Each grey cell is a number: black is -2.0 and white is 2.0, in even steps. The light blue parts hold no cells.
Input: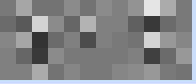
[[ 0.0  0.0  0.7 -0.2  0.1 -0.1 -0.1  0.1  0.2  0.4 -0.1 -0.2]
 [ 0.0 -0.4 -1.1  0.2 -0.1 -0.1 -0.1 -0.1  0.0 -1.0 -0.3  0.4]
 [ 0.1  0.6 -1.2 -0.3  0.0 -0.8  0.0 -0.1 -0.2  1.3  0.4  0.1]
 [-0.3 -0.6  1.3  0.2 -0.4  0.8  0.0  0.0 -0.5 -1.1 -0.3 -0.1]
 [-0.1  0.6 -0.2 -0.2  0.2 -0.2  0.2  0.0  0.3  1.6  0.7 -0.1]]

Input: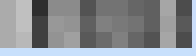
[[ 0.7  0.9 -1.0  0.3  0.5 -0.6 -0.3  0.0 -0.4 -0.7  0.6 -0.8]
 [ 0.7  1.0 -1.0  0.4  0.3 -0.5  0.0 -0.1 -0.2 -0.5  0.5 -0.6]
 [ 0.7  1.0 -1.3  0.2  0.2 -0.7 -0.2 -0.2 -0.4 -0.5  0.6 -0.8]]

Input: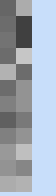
[[ 0.7  0.8]
 [ 0.3  0.1]
 [ 0.4  1.0]
 [ 0.0  0.3]
 [-0.5 -0.1]
 [ 0.0  0.3]
 [-0.3  0.3]
 [ 0.8 -0.3]
 [-0.3  1.1]
 [-0.2 -1.0]
 [-0.3 -1.0]
 [-0.4  0.7]]

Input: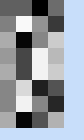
[[ 0.7 -1.9 -0.7  0.8]
 [ 0.1  1.8  0.1 -1.4]
 [ 0.1  1.4 -1.5 -0.7]
 [ 0.7 -0.9  1.8  1.2]
 [ 0.4 -0.9  1.8  0.9]
 [ 0.7 -1.9  0.1  1.2]
 [ 0.0  1.9  0.3 -1.1]
 [-0.5 -0.5 -2.0 -0.3]]

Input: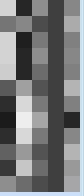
[[ 0.2 -0.3 -0.8 -1.0  0.6]
 [-1.1  1.1 -0.3 -1.0  0.4]
 [-0.5  0.4 -0.7 -1.0  0.8]
 [-1.3  1.4 -0.1 -1.0  0.1]
 [-1.6  1.7  0.6 -1.0 -1.4]
 [-1.3  1.4 -0.1 -1.0  0.0]
 [-0.6  0.5 -0.7 -1.0  0.8]
 [ 1.2 -1.4 -0.3 -1.0  0.0]
 [ 1.3 -1.4  0.2 -1.0  0.1]
 [ 1.3 -1.5 -0.1 -1.0  0.0]
 [-0.2  0.1 -0.8 -1.0  0.7]
 [ 1.3 -1.4  0.2 -1.0  0.1]]

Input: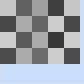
[[-0.8  0.7 -0.3  1.2 -0.8]
 [ 1.2 -0.6  0.7 -1.1  1.2]
 [-0.9  0.7 -0.4  1.2 -0.9]
 [ 1.1 -0.5  0.5 -1.0  1.1]]

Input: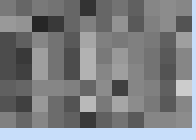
[[ 0.0 -0.4  0.1 -0.3 -0.5 -1.1 -0.5 -0.2 -0.6  0.1  0.1  0.2]
 [-0.7 -1.0  0.4 -0.3 -0.7  0.9 -0.1  0.6  0.2 -0.1 -0.6  0.1]
 [-0.5 -0.4  0.1  0.1  0.0 -0.4  0.2 -1.0  0.1  0.0 -0.5  1.2]
 [-0.8 -1.0  0.5 -0.2 -0.8  0.8  0.1  0.5  0.1 -0.2 -0.7  0.1]
 [-0.8 -1.1  0.5 -0.2 -0.8  0.8 -0.1  0.4  0.0 -0.2 -0.6  0.1]
 [-0.8 -0.5  0.1 -0.2 -0.6  0.6  0.0 -0.1  0.0 -0.1 -0.5  0.5]
 [ 0.4  0.3 -1.4 -1.1 -0.4  0.0 -0.4  0.3 -0.6  0.0  0.2 -0.7]
 [-0.1 -0.4 -0.1 -0.2 -0.4 -1.2 -0.4 -0.2 -0.5  0.1  0.2  0.1]]
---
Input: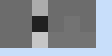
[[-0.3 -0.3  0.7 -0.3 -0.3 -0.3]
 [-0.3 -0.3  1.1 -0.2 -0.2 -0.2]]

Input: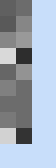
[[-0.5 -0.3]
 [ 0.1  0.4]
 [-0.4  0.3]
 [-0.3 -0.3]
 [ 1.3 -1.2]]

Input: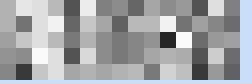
[[ 0.8  1.6  1.5  0.9 -0.7  1.7  0.0  0.2 -0.4  0.6  0.2  0.4 -0.7  1.5
   0.0]
 [ 0.5  1.1  1.5  0.9 -0.1  0.8  0.2 -0.1  0.1  0.3 -1.4  1.9 -0.3  0.4
   0.5]
 [ 0.1 -1.1  1.1  1.5  0.6  0.8  0.6  0.8  0.9 -0.1  1.3  1.0 -1.1  0.4
  -0.5]]

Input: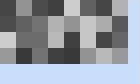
[[-0.9  0.3 -0.8 -1.0  1.2 -0.5 -0.9  0.8]
 [ 1.2 -0.3 -0.3  0.9 -1.0  1.1 -0.9 -0.4]]

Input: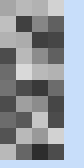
[[ 0.6  0.9  0.8  1.3]
 [ 0.8  0.7 -1.0 -0.9]
 [-0.3  1.4  0.9  0.8]
 [-0.8  0.5  0.2 -0.9]
 [-0.7  0.9  0.4  1.3]]

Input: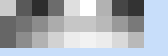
[[ 1.2 -0.6 -1.3 -0.3  1.5  2.0  0.8 -0.9 -1.2]
 [-0.4  0.2  0.8  1.3  1.7  1.8  1.7  1.4  0.9]]
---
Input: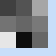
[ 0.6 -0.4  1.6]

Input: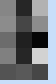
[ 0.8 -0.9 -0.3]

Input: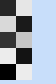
[1.6 1.4]

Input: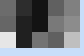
[ 0.0 -0.1 -0.2]

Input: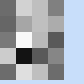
[0.0 1.0 1.9 1.2]

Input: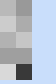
[0.4 1.2]

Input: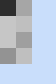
[0.6 1.1]

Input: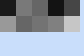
[-0.9  0.0]

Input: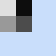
[-1.8  0.4]
